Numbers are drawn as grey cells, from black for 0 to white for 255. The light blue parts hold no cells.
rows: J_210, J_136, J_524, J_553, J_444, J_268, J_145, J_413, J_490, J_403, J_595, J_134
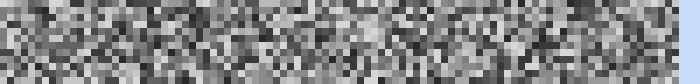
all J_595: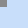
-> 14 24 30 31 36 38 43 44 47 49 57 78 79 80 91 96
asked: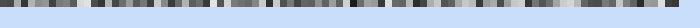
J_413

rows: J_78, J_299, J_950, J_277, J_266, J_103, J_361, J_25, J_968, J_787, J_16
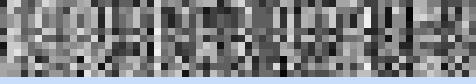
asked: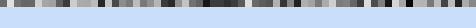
J_299
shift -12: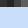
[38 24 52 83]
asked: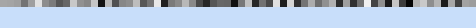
J_787
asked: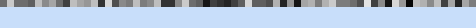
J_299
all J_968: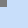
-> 3 11 18 21 24 45

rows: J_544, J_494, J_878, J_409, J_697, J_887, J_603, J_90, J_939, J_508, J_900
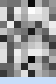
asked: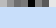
J_697
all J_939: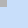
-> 4 8

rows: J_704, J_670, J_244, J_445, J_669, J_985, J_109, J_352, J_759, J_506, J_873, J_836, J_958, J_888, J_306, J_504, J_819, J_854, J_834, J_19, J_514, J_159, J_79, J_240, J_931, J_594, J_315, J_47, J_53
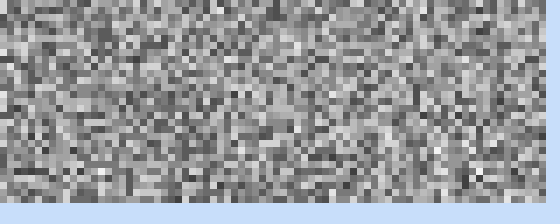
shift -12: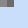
[125  95]
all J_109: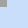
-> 5 30 37 39 44 50 54 55

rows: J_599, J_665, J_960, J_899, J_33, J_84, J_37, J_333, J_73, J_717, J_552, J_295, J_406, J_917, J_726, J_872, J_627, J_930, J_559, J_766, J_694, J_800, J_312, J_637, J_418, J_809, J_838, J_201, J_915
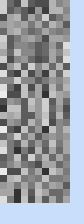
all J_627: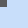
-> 4 5 8 10
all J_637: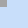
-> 3 7 8
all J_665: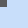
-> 2 4
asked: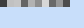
J_872
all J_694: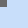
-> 5 7
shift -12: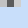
[182  80 195]

